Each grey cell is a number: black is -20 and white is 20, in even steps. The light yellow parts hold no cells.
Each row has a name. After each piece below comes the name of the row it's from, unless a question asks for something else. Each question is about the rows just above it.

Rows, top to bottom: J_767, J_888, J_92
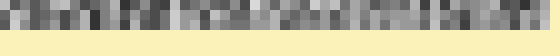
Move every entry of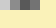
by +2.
14	4	-4	0
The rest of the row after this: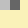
0	-10	2	4	0	2	-8	6	-2	10
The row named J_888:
-4	10	6	-6	-4	0	-8	-2	8	-12	0	6	-6	4	-4	-8	-2	12	4	4	-8	10	4	-4	-4	6	2	8	0	-4	0	-4	4	-6	2	6	0	6	2	4	4	6	-2	8	2	-2	-8	2	6	2	0	-6	6	2	8
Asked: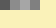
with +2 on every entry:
-4	4	8	2
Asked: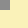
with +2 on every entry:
4
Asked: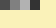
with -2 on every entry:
-10	-2	6	-14

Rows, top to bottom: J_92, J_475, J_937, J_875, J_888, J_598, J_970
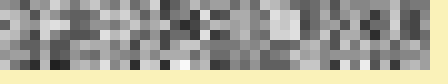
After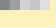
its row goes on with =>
-9	-3	3	5	-7	9	-11	-3	-3	13	-7	-9	5
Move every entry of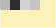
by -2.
7	-15	11	9
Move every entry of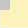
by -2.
9
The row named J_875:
11	9	1	-9	13	1	-5	-7	-7	-5	15	9	13	-1	-5	3	-9	-3	-3	-11	15	-11	-7	5	9	-1	-3	13	13	15	-5	-1	11	-7	7	7	-1	-13	1	9	-5	-9	-3
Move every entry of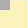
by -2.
5
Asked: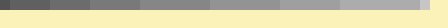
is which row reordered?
J_598

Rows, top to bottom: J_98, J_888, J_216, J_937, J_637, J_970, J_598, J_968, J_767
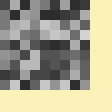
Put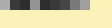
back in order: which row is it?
J_98
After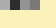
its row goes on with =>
-11	5	-13	-11
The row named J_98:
-9	7	-13	3	-1	-11	5	-13	-11
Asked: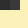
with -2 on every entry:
-15	-13
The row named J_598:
1	-7	9	9	-9	-7	-9	3	-5
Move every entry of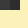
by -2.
-13	-15
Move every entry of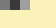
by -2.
-3	-13	3

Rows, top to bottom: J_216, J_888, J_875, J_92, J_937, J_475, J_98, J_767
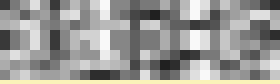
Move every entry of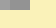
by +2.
7	5	5
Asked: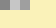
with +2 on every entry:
3	13	7
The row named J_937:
-11	-1	5	15	3	-11	1	9	3	13	19	1	1	-5	-1	-1	7	-1	9	19	15	1	11	5	3	5	-3	-1

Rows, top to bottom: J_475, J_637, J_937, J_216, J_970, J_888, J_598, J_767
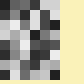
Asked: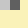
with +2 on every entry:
13	-3
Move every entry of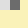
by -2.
13	-5

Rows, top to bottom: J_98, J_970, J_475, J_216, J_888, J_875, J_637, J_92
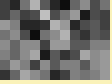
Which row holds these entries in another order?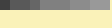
J_637
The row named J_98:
-10	-14	-2	8	-6	-14	-18	-4	2	-8	-2
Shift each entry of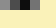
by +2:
4	-6	-16	0
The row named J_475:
4	0	-14	-14	-12	8	4	-14	-8	-6	-10

